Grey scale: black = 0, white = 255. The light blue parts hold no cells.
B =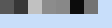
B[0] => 87
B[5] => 12
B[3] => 140

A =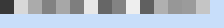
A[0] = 56
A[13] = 155
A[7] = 102
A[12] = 151
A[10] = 96

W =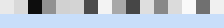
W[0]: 233
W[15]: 240
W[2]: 13
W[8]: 168
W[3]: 145

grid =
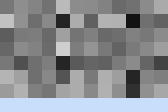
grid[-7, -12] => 119
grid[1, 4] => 36
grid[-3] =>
[120, 80, 111, 126, 37, 90, 101, 97, 123, 139, 101, 67]
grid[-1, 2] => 128
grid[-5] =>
[93, 122, 125, 105, 160, 116, 128, 105, 110, 129, 120, 139]
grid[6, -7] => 172
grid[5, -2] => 133
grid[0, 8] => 106
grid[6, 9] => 48
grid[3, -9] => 107
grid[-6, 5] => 172
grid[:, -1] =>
[170, 98, 139, 158, 67, 126, 167]
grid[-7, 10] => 139
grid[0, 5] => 140
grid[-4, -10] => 130
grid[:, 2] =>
[132, 110, 125, 130, 111, 111, 128]
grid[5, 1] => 161
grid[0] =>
[119, 142, 132, 114, 186, 140, 139, 130, 106, 113, 139, 170]
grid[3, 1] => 139

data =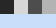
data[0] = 39
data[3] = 179

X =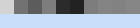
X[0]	211
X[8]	130
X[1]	114
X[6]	125

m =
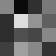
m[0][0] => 135
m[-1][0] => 63
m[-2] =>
[45, 80, 70, 136]
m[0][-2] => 48

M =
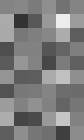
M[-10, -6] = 132
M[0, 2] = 123
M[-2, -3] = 153
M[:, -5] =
[135, 51, 120, 130, 150, 92, 120, 130, 69, 142]
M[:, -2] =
[114, 237, 172, 100, 124, 192, 109, 100, 197, 63]
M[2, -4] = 127
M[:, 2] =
[123, 88, 127, 130, 131, 93, 122, 145, 74, 119]
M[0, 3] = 143
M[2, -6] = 169
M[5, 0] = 148
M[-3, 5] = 118
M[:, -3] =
[143, 153, 135, 86, 71, 170, 132, 130, 153, 111]

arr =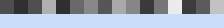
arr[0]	77
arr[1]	48
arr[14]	91
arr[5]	105
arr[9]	134
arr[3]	176

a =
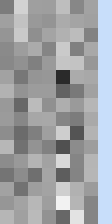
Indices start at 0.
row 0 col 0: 124
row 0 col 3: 158
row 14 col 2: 183
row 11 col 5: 133
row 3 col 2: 171
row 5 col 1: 119
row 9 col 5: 84
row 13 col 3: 163
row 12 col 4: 93
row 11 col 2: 180
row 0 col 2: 159
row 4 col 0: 136
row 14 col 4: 242
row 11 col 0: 140
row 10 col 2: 147
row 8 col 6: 169
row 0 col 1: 210
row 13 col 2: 158
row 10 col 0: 183
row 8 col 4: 133
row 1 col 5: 164
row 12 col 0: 116
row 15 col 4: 103
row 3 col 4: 202
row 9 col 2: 127
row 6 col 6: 161
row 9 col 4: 206
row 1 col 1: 194
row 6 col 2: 156
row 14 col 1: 163
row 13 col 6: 155
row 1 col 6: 160
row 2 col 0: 149
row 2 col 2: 143
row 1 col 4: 171

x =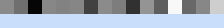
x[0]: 138
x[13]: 104
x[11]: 94
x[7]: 139
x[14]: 135
